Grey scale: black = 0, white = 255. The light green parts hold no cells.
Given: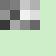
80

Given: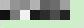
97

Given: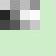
123

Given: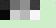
111

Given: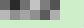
195

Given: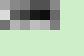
24
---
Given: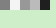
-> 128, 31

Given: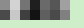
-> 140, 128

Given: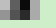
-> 190, 170

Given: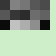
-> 54, 11

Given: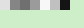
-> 225, 20

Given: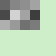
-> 102, 123

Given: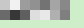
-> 200, 127

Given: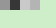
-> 150, 180
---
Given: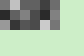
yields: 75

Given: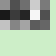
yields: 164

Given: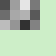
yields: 149

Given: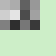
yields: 46

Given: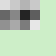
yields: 169

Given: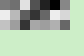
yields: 158
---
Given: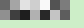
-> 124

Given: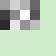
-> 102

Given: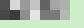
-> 174

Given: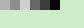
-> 7

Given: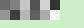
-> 50

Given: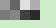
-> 174

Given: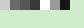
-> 20

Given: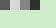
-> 47

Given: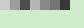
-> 56
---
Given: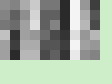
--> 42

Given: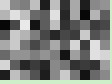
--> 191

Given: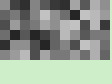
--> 155

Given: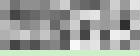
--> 69

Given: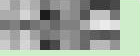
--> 172
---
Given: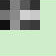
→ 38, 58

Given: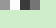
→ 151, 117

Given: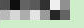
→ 80, 99

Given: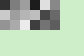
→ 50, 93

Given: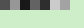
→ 80, 163

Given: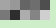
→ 164, 207

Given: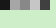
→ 23, 64
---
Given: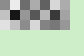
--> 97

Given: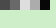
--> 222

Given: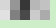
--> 55

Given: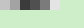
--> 80

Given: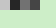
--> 38

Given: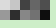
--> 66
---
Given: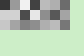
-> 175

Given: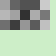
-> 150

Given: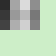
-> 174

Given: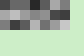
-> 113

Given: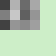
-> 149

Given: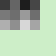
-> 143

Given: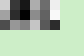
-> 197

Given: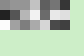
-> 214

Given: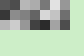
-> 43

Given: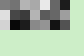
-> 148
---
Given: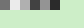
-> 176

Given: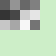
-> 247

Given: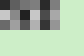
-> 85

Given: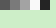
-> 163

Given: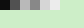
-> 185

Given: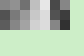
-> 163
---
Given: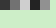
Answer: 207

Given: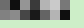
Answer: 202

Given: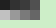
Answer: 193

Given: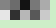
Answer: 230

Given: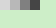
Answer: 215

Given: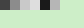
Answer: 222

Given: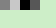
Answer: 200
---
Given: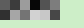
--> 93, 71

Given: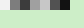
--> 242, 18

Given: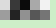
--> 220, 117

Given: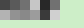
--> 70, 208

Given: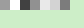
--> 157, 124

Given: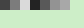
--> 67, 168
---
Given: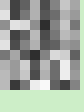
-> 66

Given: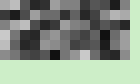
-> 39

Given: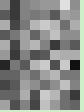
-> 111

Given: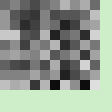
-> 13

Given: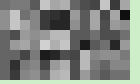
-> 112
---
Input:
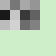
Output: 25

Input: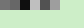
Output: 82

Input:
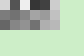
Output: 65

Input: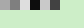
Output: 201

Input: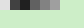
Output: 130

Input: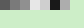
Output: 207

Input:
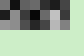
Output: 47

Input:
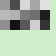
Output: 226
